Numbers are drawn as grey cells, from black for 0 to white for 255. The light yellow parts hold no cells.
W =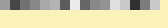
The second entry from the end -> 124
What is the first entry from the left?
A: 157
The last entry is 201
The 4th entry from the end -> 201
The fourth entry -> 136

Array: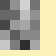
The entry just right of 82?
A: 145
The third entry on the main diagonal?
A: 166
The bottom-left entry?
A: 199
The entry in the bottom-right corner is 166
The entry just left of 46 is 124
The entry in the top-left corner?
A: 82

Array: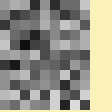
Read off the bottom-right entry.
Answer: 65
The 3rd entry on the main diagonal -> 126
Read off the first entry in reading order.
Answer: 153
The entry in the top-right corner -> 197
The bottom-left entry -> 135
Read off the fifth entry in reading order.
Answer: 144
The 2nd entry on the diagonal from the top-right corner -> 87
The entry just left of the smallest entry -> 87
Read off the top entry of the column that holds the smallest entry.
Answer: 164
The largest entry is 219
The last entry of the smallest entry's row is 174
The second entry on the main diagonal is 54
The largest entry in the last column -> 209
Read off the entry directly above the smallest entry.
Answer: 87
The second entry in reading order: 174
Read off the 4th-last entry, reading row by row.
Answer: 209
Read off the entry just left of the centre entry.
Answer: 186
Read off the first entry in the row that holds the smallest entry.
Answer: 197
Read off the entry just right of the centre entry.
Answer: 116
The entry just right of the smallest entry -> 65
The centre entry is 75

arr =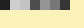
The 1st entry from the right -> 53
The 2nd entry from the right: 119
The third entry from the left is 195

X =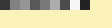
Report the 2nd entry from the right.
246
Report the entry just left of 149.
129
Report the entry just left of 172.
120

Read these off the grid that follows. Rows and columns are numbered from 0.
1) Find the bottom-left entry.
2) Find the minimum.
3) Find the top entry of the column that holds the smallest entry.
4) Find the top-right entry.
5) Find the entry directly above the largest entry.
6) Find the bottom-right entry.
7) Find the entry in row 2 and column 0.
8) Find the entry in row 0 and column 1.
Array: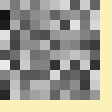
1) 39
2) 18
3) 184
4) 99
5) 78
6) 150
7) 30
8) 121

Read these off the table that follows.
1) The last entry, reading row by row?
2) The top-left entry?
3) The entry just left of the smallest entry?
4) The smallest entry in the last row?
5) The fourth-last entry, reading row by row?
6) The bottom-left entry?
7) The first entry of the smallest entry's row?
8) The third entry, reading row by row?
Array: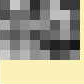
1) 130
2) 97
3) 44
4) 67
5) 151
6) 200
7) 171
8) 142

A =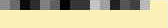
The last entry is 184
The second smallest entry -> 11
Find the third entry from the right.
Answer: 85
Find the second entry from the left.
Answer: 106

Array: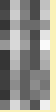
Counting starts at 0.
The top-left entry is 63
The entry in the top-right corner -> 192
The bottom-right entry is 239
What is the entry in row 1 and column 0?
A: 74
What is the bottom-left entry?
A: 118
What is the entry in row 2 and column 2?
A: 107
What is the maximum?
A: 250
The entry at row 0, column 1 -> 192
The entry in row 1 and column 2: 129
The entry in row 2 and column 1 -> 171
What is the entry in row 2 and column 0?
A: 53
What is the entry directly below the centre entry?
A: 107
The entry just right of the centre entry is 84
